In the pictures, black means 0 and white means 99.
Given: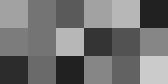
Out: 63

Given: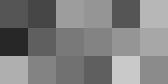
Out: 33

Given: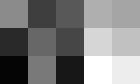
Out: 54

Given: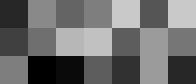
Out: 15

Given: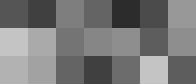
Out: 33

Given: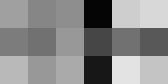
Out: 62

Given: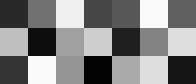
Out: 16

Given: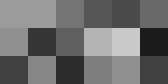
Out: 60

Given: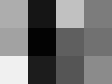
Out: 67
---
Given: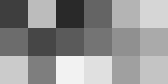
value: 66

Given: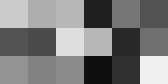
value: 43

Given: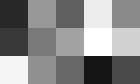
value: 81

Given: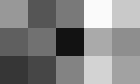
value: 55

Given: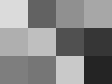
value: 21

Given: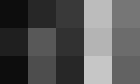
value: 42
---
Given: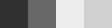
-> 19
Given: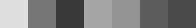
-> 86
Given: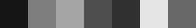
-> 8
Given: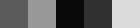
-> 35
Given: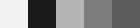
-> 94
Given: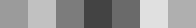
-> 60
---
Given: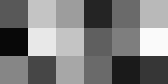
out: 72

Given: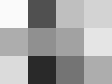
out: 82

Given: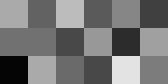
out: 25

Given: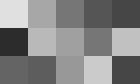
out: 27

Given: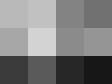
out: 44

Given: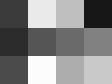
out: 9

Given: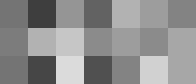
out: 51

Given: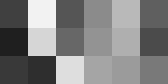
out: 37
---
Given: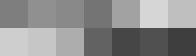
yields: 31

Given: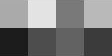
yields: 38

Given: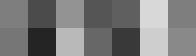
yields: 80

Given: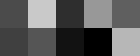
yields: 0

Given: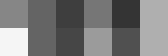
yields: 31

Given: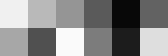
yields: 11

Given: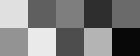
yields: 70

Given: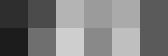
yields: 74
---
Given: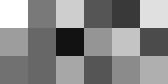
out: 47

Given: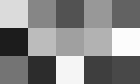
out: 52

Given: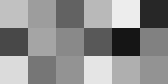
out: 61

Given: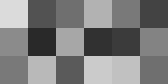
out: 32

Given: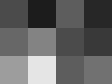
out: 11

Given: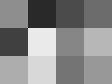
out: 16
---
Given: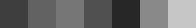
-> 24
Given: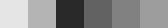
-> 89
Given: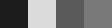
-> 11
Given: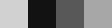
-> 81
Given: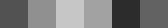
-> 32
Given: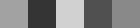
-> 63
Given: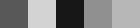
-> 34
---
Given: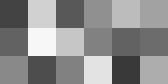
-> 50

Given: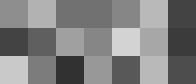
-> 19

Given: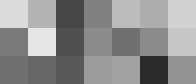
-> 34

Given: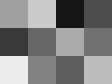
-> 36

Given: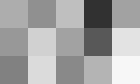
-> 53

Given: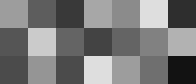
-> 29

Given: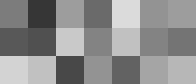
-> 28
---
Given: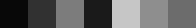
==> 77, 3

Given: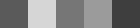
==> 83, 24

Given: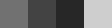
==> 80, 15

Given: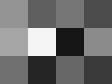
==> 95, 8

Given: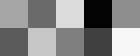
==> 96, 1

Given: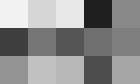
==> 94, 12

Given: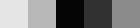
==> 89, 2

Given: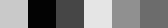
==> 89, 1

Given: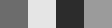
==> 89, 17

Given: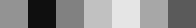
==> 89, 6
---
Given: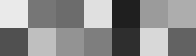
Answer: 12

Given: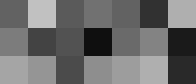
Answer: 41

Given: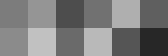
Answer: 44

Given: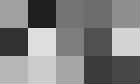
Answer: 49

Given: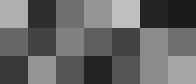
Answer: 26

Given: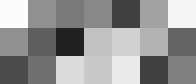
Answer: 81

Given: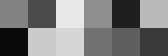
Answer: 55
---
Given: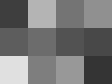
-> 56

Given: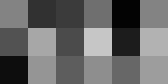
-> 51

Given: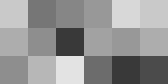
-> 78

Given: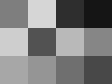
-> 8

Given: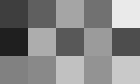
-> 91

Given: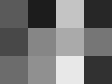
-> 15
